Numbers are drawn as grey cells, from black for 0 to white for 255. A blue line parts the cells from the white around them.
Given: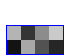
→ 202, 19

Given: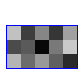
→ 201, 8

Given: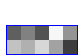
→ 247, 62

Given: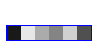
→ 231, 25

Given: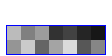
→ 218, 23

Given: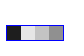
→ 230, 30

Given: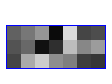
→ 218, 11

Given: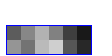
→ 207, 25

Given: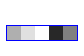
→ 254, 40

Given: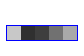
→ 200, 48
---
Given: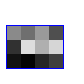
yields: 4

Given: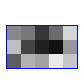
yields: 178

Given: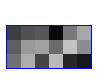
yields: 173

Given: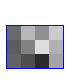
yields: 78

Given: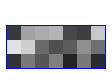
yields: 120

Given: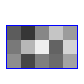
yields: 70
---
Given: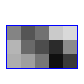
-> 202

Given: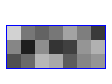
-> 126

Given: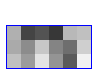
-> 184

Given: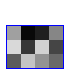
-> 31

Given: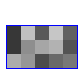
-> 198

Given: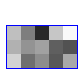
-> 198

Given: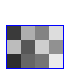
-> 131

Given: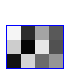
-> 164
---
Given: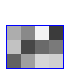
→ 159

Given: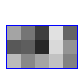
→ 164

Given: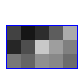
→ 144

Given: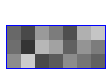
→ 140

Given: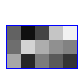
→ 124

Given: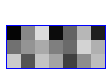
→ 63

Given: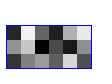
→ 94

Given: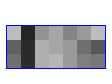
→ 154
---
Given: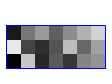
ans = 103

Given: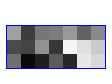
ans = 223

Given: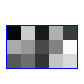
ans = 130

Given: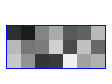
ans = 193

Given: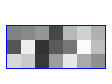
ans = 251

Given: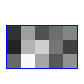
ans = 118

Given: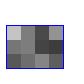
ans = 68

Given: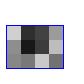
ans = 60
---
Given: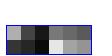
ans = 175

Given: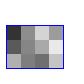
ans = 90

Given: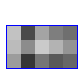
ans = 187

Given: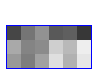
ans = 169

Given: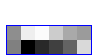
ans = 142

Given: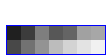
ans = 32
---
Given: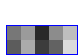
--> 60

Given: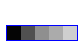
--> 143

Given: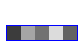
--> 114

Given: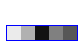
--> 19

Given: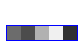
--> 177

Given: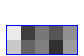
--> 128
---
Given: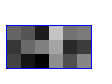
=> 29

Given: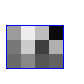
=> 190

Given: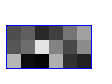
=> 41

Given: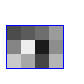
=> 110

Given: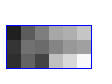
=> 126

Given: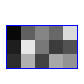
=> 133
